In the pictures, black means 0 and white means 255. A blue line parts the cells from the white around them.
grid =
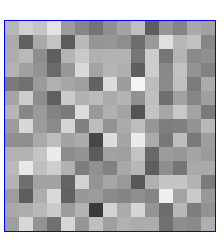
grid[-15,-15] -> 184
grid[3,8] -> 175
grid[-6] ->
[178, 179, 197, 235, 140, 148, 91, 162, 159, 195, 105, 156, 151, 165, 154]
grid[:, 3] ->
[227, 195, 95, 106, 176, 96, 131, 138, 189, 235, 206, 163, 218, 202, 112]
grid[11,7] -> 166
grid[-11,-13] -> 155
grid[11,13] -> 180
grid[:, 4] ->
[156, 91, 180, 151, 167, 203, 122, 213, 163, 140, 177, 100, 98, 156, 214]
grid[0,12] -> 132
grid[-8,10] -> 151
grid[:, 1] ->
[208, 97, 185, 160, 113, 205, 134, 216, 142, 179, 232, 112, 94, 173, 216]
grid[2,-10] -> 201
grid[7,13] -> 147
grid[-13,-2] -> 137
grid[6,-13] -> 154
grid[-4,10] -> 176
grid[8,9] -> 235
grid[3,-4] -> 137
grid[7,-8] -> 147
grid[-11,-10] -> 159
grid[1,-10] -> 185
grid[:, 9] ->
[192, 109, 118, 95, 244, 145, 84, 190, 235, 195, 183, 88, 143, 214, 171]
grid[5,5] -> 177
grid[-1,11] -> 113
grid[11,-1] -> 123
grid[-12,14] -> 130
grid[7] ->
[155, 216, 155, 138, 213, 129, 189, 147, 171, 190, 151, 126, 128, 147, 184]
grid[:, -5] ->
[93, 154, 204, 205, 188, 192, 195, 151, 170, 105, 94, 176, 134, 148, 173]
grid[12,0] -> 157
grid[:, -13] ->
[197, 169, 142, 147, 155, 142, 154, 155, 170, 197, 191, 162, 173, 185, 147]
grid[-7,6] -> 71
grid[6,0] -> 182
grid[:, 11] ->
[150, 223, 118, 137, 138, 110, 166, 126, 120, 156, 142, 197, 239, 109, 113]
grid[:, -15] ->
[184, 171, 173, 179, 122, 165, 182, 155, 143, 178, 186, 180, 157, 169, 159]

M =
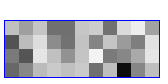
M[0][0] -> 192
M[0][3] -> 112
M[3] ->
[104, 135, 187, 202, 192, 202, 112, 190, 13, 134, 190]
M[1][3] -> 140
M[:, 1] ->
[159, 188, 85, 135]
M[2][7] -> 122
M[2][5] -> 196
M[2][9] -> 169
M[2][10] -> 229
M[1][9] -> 126
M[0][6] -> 204

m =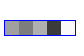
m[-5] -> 160
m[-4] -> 125

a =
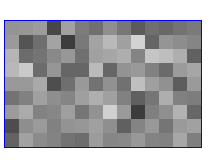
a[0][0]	148
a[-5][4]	111
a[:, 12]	[115, 141, 174, 155, 93, 129, 178, 154, 167]
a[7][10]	152
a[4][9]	191
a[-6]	[184, 202, 108, 150, 102, 102, 186, 102, 147, 153, 129, 107, 155, 166]
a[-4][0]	115
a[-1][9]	152
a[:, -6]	[119, 160, 174, 147, 113, 129, 154, 96, 136]
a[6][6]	146
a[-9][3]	71
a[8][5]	109
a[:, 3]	[71, 163, 137, 150, 78, 142, 135, 129, 131]
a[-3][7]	208
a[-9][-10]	161
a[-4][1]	129
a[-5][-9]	153
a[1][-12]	110
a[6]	[155, 171, 130, 135, 159, 118, 146, 208, 154, 60, 128, 143, 178, 103]
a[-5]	[153, 153, 169, 78, 111, 153, 114, 145, 113, 191, 159, 145, 93, 154]
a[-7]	[181, 108, 116, 137, 151, 112, 161, 166, 174, 132, 197, 190, 174, 97]
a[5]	[115, 129, 160, 142, 133, 159, 175, 160, 129, 96, 118, 174, 129, 125]
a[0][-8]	112
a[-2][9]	132
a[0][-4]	111
